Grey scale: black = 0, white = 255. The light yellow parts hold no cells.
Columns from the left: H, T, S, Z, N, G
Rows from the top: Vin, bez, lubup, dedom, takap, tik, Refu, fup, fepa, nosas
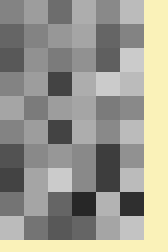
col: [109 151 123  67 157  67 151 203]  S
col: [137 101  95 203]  N
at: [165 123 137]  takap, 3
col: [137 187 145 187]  G
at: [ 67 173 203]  dedom, 2

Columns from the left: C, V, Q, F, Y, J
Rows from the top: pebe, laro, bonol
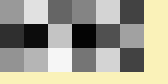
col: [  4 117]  F
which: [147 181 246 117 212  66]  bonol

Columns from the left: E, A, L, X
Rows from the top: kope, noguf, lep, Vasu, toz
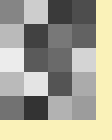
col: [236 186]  E
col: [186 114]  E
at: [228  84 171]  Vasu, 1

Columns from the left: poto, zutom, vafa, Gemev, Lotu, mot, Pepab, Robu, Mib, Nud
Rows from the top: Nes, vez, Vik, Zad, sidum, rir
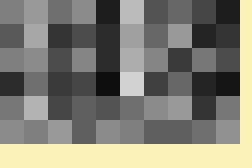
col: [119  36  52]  Mib
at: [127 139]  Vik, 0
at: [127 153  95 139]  rir, 1

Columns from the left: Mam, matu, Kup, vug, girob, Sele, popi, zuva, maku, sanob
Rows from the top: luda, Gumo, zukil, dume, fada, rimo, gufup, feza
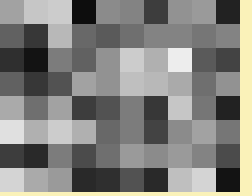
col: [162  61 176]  vug
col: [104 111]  girob
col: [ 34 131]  sanob
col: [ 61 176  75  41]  vug
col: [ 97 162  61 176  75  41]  vug
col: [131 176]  popi

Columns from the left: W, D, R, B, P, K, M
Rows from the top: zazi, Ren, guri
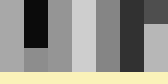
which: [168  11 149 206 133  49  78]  zazi
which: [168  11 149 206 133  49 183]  Ren

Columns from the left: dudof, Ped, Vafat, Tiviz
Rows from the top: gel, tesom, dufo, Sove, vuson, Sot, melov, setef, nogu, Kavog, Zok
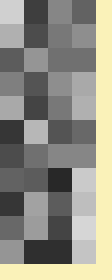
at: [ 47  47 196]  Zok, 1
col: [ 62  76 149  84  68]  Ped
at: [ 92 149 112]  dufo, 0
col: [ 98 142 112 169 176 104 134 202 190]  Tiviz
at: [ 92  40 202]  setef, 1

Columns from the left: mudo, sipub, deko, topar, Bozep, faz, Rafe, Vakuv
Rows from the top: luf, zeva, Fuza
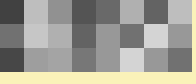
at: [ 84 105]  luf, 3
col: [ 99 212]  Rafe
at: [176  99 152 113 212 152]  zeva, 2
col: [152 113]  Vakuv
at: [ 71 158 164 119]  Fuza, 0
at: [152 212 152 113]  Fuza, 4
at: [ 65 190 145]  luf, 0

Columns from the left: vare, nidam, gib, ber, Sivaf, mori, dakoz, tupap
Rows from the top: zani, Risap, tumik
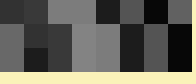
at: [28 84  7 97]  zani, 4
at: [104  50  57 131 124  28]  Risap, 0
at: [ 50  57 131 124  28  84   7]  Risap, 1
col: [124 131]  ber

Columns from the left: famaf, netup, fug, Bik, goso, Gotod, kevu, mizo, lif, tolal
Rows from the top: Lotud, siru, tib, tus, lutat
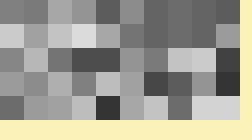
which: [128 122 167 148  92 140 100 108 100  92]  Lotud
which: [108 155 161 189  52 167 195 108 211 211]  lutat
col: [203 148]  lif

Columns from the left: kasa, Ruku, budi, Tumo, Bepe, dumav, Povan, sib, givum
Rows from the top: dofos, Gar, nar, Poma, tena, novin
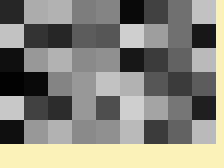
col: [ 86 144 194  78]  Bepe
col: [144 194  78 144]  Bepe

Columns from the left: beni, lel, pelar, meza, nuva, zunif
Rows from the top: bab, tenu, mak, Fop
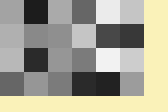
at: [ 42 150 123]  mak, 1
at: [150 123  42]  Fop, 1

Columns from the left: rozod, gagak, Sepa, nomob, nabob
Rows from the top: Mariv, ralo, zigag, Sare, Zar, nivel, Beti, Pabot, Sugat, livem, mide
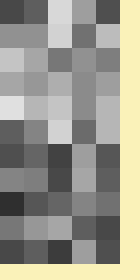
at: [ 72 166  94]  Pabot, 2
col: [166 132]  nomob
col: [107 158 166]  nomob
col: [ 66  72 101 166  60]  Sepa
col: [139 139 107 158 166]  nomob

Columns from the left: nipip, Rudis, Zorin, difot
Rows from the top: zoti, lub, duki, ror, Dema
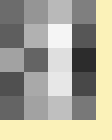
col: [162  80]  nipip
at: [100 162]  Dema, 0
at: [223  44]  duki, 2
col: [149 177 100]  Rudis
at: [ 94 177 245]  lub, 0

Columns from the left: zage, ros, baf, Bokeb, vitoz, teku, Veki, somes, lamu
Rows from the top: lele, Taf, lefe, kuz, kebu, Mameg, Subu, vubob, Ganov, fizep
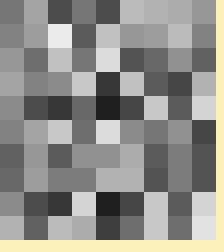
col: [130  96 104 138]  zage
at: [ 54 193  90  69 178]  kuz, 4

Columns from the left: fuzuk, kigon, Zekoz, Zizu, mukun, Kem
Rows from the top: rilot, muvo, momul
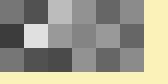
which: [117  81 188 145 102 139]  rilot
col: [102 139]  Kem
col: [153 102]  mukun
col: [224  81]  kigon

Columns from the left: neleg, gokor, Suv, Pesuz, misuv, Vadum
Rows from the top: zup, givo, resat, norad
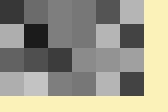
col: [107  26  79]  gokor
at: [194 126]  norad, 1
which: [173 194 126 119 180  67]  norad
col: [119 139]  Pesuz
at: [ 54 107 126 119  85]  zup, 0
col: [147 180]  misuv

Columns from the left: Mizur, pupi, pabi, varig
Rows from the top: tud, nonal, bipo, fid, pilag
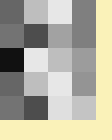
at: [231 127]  tud, 2
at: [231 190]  bipo, 1
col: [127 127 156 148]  varig
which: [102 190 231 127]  tud

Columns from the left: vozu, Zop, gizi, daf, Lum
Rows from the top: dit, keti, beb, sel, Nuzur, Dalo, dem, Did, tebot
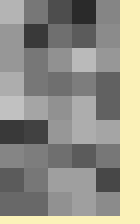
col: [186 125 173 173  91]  daf
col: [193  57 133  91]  vozu
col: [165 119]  Lum

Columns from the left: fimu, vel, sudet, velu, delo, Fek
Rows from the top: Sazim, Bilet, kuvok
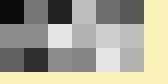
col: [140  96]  fimu
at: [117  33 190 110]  Sazim, 1
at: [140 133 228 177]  kuvok, 2
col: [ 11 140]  fimu
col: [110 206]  delo

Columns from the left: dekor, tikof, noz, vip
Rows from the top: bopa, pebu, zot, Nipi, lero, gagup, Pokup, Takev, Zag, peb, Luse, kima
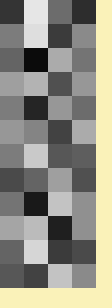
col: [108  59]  noz
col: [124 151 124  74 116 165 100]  dekor
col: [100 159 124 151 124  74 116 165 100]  dekor
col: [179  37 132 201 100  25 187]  tikof
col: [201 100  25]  tikof

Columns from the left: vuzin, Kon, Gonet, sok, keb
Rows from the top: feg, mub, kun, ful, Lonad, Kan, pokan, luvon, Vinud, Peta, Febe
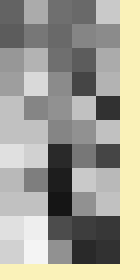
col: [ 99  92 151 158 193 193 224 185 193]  vuzin
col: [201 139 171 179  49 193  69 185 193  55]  keb
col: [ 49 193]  keb
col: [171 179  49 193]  keb
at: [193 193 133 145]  Kan, 0

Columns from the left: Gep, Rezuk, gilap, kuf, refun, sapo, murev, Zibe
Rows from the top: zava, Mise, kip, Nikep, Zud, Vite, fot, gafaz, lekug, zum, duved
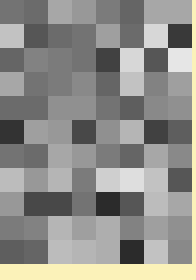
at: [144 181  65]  Vite, 4
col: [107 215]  sapo
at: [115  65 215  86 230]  kip, 3
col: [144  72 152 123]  kuf
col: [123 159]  refun

